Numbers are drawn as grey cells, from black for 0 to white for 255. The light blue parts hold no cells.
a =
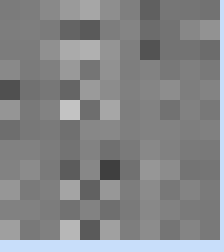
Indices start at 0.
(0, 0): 123
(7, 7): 136
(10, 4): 130
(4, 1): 113
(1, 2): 123
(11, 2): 128
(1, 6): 132
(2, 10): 108
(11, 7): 140
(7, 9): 122
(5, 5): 166
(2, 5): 148
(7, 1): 129
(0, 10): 114
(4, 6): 128
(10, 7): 136
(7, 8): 129
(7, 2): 124
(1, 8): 115
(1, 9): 135
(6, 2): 122
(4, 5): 140
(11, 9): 132
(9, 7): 139
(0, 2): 137
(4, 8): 141
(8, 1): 139
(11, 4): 90
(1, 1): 126
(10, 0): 129
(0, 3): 154
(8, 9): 116
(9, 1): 122
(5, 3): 195
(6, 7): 130
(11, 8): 117

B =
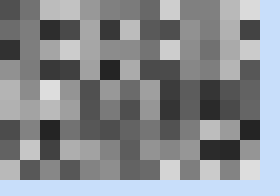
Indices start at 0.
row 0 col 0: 80
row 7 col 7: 147
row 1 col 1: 125
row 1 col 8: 78
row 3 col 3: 64
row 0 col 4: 152
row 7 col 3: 174
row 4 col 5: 152
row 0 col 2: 188
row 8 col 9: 126
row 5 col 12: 101
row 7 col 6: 93
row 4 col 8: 60
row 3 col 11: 181
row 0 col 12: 218
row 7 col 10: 43
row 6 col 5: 78
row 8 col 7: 106
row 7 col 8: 134
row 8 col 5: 142
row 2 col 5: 140
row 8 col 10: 203
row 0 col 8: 206
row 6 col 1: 130
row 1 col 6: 188
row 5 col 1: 163
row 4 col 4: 80
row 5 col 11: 74
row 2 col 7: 116
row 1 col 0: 108
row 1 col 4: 167
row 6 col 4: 87
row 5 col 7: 150
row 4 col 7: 159
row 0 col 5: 128
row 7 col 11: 40

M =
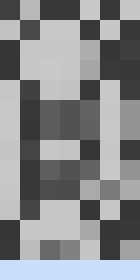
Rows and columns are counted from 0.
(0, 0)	64
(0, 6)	199
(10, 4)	54
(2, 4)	173
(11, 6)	56
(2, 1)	198
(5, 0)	200
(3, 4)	166
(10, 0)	195
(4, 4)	55
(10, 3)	199
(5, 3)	82
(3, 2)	201
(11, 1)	199
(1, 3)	200
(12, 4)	197
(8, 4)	99
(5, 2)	92
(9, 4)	170
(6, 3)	82
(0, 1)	185
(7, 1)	68
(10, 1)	69
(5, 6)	148
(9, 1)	55
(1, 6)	55
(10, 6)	54

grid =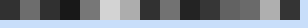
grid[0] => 49
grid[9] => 35
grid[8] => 114

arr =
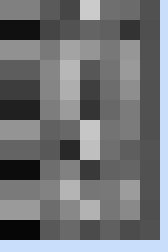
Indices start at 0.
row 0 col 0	128
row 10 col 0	154
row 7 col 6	94
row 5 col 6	123
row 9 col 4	118
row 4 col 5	109
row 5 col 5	104
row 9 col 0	122
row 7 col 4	191
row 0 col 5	111
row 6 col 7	80
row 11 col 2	89
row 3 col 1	93
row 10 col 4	178
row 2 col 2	121
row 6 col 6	123
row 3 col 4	87
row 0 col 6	107
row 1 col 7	79
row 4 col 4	63
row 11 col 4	75
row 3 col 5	115
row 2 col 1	145
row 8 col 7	81
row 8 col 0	12
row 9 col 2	130
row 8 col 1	12
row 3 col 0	93
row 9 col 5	120

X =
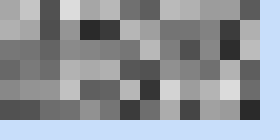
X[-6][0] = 167
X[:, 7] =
[94, 159, 184, 82, 53, 110]
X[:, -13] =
[167, 176, 119, 104, 136, 81]
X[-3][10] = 112
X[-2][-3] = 180
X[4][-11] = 149
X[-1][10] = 161
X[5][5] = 117
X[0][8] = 186
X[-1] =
[81, 83, 109, 113, 145, 117, 59, 110, 172, 69, 161, 155, 42]
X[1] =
[176, 166, 79, 149, 42, 58, 182, 159, 116, 117, 130, 60, 176]
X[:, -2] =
[157, 60, 45, 179, 219, 155]
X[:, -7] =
[112, 182, 118, 87, 183, 59]
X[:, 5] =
[184, 58, 126, 176, 99, 117]
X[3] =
[104, 122, 109, 178, 170, 176, 87, 82, 144, 130, 112, 179, 94]
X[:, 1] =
[197, 166, 116, 122, 147, 83]
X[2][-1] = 188

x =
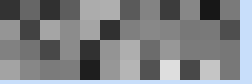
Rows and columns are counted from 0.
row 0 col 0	51
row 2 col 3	139
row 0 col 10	23
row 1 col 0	149
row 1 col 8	132
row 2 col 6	174
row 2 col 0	129
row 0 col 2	48
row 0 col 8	60
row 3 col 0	163
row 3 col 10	197
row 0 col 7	131
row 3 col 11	120
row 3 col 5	151
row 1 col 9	120

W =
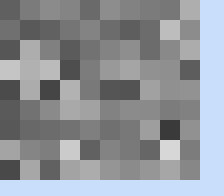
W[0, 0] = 96
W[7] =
[164, 133, 126, 203, 97, 131, 121, 102, 215, 124]
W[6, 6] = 120
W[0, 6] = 130
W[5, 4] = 162
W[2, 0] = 86
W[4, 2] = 69
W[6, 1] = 104
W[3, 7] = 145
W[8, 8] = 166
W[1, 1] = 89
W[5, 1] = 114
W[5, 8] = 124
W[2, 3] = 91
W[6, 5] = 112
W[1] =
[112, 89, 97, 117, 131, 108, 94, 108, 189, 140]
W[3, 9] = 93
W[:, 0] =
[96, 112, 86, 197, 75, 90, 88, 164, 73]
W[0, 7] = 123
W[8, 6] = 139
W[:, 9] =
[174, 140, 172, 93, 146, 129, 145, 124, 135]
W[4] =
[75, 172, 69, 178, 121, 85, 83, 161, 144, 146]
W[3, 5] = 153
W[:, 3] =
[132, 117, 91, 78, 178, 169, 114, 203, 163]

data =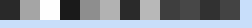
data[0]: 41
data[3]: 26
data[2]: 254

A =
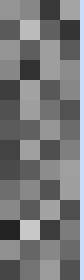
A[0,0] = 148
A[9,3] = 158
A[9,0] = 110
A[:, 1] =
[135, 187, 93, 49, 163, 158, 97, 160, 92, 136, 90, 200, 102, 115]
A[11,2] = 60
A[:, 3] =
[164, 53, 89, 140, 135, 82, 107, 127, 159, 158, 78, 124, 106, 81]
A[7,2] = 79
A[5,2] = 114
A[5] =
[81, 158, 114, 82]
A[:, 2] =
[56, 97, 158, 158, 88, 114, 150, 79, 141, 83, 163, 60, 135, 155]
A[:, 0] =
[148, 90, 148, 135, 62, 81, 91, 67, 75, 110, 136, 34, 144, 70]
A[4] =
[62, 163, 88, 135]
